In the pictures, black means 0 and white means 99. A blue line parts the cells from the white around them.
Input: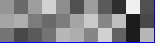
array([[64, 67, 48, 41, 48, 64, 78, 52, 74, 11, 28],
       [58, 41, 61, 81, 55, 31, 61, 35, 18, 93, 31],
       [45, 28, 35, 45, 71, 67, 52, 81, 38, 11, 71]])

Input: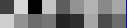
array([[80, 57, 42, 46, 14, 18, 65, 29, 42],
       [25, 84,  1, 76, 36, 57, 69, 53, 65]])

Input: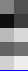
array([[81, 92],
       [72, 84],
       [51, 31],
       [38, 44],
       [ 6, 24]])

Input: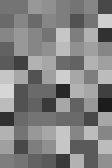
array([[83, 32, 41, 41, 15, 69, 65, 25],
       [77, 65, 32, 62, 80, 65, 49, 73],
       [73, 32, 38, 22, 65, 38, 59, 11],
       [69, 45, 59, 65, 77, 52, 73, 52],
       [62, 28, 49, 56, 77, 35, 35, 73],
       [52, 59, 52, 45, 77, 49, 69, 19],
       [49, 45, 38, 35, 22, 69, 35, 56],
       [45, 45, 59, 56, 49, 45, 52, 28],
       [41, 52, 41, 52, 49, 32, 45, 80],
       [38, 59, 52, 56, 73, 56, 62, 52],
       [35, 25, 69, 65, 41, 38, 69, 62],
       [19, 41, 45, 45, 41, 41, 28, 65]])

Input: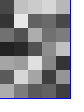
array([[67, 48, 35, 38, 24],
       [64, 61, 87, 52, 20],
       [44, 32, 67, 44, 48],
       [35, 83, 64, 24, 58],
       [28, 75, 79, 83, 71],
       [20, 90, 38, 41, 28],
       [13, 16, 32, 55, 75]])

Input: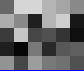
array([[67, 53, 12, 70, 80,  9],
       [57, 27, 61, 47, 44, 31],
       [40, 83, 83, 70, 64, 53],
       [23, 77, 27, 31, 20,  6],
       [12,  2, 47, 16, 34, 37]])

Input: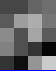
array([[54, 31, 64, 35],
       [50, 31, 20,  2],
       [35, 61, 67, 46],
       [27, 27, 39, 43],
       [20,  6, 58, 79]])

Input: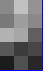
array([[69, 65, 37],
       [53, 75, 57],
       [47, 61, 53],
       [34, 23, 27],
       [11, 31, 15]])

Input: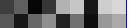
array([[34,  9, 40, 55, 13, 44,  5, 59, 66],
       [24, 37,  2, 21, 69, 77,  9, 80, 84]])
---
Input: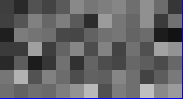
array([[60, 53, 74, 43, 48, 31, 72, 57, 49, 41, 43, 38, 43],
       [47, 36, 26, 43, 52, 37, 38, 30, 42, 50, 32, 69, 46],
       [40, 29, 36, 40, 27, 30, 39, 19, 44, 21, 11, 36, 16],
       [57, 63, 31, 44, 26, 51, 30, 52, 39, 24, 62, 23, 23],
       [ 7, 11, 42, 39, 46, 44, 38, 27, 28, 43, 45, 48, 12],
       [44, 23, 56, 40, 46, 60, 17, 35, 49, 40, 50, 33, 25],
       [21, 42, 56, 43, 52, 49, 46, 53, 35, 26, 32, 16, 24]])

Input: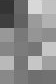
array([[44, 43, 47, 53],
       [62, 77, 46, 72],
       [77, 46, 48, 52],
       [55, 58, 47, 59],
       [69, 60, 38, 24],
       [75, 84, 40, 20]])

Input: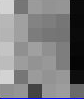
array([[41, 61, 59, 26, 58, 56],
       [ 5, 59, 57, 60, 46, 82],
       [ 2, 49, 59, 57, 61, 73],
       [ 3, 49, 56, 62, 56, 76],
       [ 4, 45, 46, 48, 62, 70],
       [ 3, 46, 49, 51, 62, 71],
       [ 4, 58, 57, 60, 46, 82]])

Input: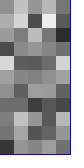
array([[44, 61, 52, 58, 21],
       [58, 39, 33, 64, 45],
       [71, 34, 58, 75, 49],
       [28, 34, 24, 42, 42],
       [38, 60, 61, 37, 56],
       [63, 56, 50, 52, 62],
       [82, 42, 35, 36, 84],
       [44, 52, 58, 53, 29],
       [17, 46, 73, 48, 60],
       [35, 92, 29, 82, 67],
       [46, 71, 58, 75, 56]])

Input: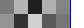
array([[46, 35, 81, 19, 58],
       [51, 68, 12, 70, 47]])

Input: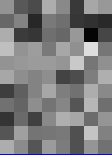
array([[44, 58, 31, 48, 60, 33, 54, 67],
       [50, 76, 31, 47, 46, 45, 62, 33],
       [58, 42, 65, 68, 53, 25, 41, 20],
       [43, 71, 33, 52, 45, 55, 39, 44],
       [53, 67, 44, 49, 65, 51, 37, 24],
       [68, 49, 30, 26, 55, 51, 55, 65],
       [56, 46, 78, 58, 60, 60, 59, 57],
       [46, 86, 56, 65, 47, 61, 57, 74],
       [27,  2, 59, 40, 43, 21, 23, 67],
       [16, 19, 21, 43, 47, 15, 51, 40],
       [59, 65, 22, 53, 67, 29, 34, 57]])
